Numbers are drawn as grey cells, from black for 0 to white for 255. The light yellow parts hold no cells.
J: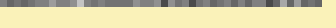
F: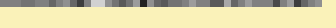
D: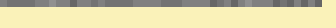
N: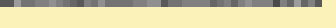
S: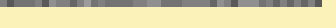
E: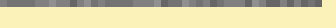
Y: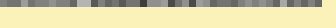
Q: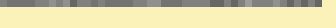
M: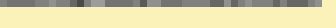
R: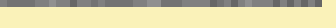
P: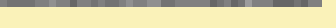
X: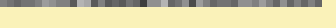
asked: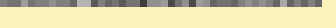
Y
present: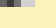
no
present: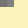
yes
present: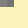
yes
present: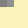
yes
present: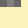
yes
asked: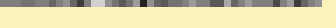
F

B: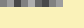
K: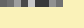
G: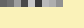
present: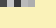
yes
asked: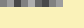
B
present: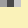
yes
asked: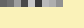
G

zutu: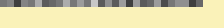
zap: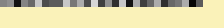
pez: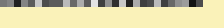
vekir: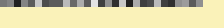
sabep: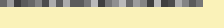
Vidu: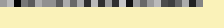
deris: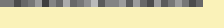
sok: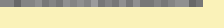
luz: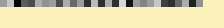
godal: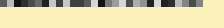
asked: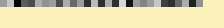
luz
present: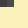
yes
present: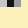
yes
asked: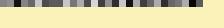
zap

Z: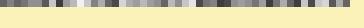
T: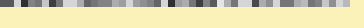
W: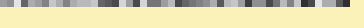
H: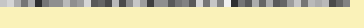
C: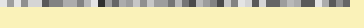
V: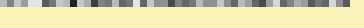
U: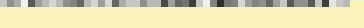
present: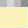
yes
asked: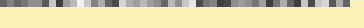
Z

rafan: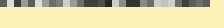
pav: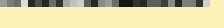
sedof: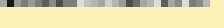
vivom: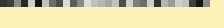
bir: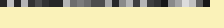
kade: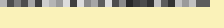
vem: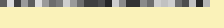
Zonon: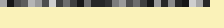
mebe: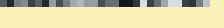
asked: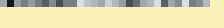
sedof
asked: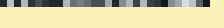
bir
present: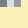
no
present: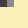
yes
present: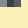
yes

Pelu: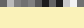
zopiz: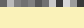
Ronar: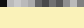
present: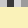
yes
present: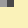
no

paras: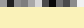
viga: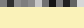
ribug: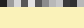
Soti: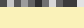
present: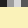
yes
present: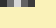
yes
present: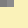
yes
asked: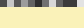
Soti
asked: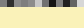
viga
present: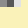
no
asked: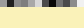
paras

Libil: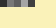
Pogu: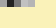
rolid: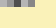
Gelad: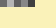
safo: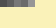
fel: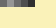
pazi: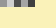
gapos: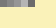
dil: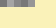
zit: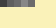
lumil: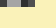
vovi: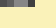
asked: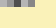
rolid
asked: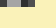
lumil
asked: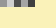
pazi
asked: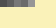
safo
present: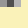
yes
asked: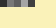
Libil
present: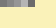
yes

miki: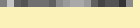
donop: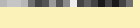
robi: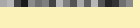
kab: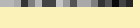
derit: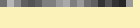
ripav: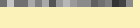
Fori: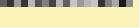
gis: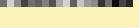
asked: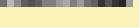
derit
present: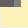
no
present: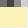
no
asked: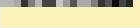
kab
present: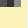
yes

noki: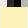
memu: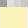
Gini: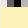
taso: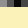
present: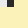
yes
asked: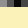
taso
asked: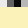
Gini
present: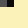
yes

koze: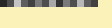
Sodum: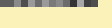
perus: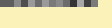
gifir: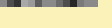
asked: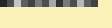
koze
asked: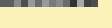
Sodum

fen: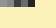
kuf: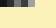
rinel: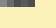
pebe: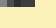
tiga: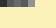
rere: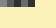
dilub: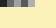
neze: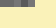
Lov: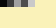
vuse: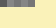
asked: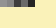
fen
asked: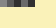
rere
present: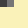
no
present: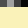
no
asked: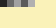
dilub

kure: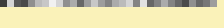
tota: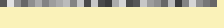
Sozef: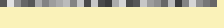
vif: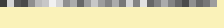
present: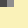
yes
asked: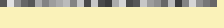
Sozef

